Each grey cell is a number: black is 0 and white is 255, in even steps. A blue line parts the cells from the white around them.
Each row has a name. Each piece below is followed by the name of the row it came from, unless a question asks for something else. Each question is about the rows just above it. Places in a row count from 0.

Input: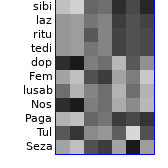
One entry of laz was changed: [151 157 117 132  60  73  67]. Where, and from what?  5, [81]
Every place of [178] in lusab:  1 4 6

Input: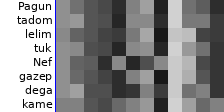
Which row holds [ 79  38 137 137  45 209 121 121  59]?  tadom
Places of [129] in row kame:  0 1 5 11
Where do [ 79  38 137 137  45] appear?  tadom
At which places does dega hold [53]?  5 11
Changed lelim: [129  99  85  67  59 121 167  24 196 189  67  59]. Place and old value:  0, [137]
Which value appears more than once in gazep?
[85]
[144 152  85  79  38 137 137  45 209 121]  tadom

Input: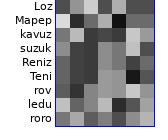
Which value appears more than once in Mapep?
[107]
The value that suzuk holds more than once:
[141]
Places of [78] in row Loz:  0 3 5 6
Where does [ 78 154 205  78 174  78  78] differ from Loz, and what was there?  1, [148]

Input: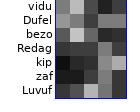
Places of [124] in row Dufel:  1 3 4
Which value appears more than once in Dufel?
[124]
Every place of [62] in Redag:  1 2 4
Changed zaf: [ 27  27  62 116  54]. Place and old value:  3, [124]

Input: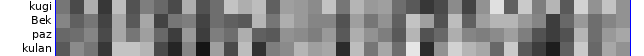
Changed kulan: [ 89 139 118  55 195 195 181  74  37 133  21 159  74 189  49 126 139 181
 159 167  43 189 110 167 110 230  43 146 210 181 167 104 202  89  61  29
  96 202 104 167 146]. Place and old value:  22, [118]
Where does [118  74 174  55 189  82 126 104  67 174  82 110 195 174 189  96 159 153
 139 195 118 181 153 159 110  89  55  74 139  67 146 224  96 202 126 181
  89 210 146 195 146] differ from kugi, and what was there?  8, [74]
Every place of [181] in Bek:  14 31 32

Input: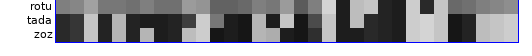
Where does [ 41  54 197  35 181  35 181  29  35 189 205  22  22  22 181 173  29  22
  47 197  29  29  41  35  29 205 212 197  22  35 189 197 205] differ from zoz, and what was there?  12, [29]
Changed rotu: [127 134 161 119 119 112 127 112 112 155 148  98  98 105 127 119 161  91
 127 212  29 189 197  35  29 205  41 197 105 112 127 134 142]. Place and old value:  16, [155]
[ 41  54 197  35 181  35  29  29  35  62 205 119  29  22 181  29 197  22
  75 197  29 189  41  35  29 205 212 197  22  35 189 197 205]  tada
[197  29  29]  zoz
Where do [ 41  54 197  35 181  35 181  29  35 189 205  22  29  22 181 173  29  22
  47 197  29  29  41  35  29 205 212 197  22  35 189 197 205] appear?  zoz
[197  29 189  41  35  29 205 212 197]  tada

